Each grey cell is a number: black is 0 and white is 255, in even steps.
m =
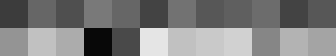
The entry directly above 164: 87
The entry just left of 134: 209
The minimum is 8
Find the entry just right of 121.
102
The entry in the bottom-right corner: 164
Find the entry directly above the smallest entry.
121
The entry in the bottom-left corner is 148

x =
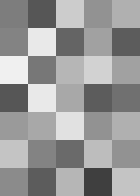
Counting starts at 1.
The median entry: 154
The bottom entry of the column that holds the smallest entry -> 63
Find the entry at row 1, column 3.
204
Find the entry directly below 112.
176
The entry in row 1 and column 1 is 125
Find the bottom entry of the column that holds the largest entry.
139
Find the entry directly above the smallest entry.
189
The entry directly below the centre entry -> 225
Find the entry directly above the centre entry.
182
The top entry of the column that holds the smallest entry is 146

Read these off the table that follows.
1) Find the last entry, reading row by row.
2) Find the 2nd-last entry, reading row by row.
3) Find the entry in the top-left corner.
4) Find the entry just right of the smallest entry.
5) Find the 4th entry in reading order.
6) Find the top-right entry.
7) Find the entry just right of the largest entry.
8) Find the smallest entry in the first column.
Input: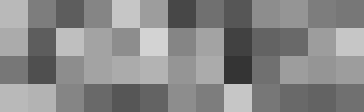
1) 112
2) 99
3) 185
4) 112
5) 133
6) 119
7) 133
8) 119

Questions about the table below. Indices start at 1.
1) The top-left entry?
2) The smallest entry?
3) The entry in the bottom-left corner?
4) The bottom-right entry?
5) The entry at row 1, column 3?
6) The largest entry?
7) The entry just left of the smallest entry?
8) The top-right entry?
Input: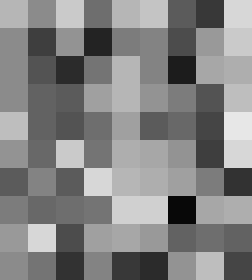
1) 182
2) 8
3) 139
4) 69
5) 202
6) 231
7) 208
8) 215

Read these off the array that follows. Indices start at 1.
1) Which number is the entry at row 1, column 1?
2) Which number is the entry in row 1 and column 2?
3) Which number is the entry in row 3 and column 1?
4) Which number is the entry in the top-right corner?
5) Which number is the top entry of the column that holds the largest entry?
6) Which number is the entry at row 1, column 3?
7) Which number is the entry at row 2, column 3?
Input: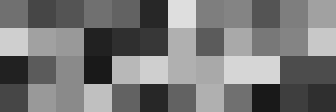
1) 112
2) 70
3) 33
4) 161
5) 222
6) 84
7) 153

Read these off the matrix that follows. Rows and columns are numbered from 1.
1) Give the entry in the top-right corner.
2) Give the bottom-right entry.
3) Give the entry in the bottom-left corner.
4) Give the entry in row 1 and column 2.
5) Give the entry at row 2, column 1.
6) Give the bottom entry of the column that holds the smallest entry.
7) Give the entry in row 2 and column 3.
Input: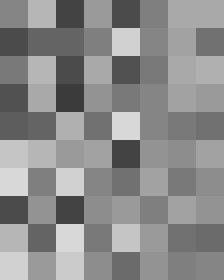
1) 169
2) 133
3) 209
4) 182
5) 75
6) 203
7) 100

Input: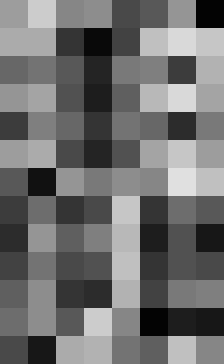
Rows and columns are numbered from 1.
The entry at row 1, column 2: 204
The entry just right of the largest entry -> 192
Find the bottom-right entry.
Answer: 134
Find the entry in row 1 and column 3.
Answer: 134
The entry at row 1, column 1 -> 157
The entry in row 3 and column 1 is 103
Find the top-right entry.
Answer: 3
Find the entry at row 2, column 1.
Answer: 171
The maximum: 224
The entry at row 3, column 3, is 88
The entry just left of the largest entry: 134
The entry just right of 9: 66
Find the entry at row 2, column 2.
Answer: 171
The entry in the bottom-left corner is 73
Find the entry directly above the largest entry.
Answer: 198
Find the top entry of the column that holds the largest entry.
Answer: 149

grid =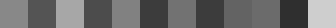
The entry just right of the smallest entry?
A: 206
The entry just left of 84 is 136
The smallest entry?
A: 47

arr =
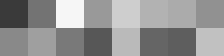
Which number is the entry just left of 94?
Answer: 101
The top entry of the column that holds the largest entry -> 246
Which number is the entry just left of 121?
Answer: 159
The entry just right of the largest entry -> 153
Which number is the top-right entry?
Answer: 145

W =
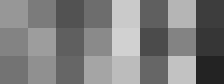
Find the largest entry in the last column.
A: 61
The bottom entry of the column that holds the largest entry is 188
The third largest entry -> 194
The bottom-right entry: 35
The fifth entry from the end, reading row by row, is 165
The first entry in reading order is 151
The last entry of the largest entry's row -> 54
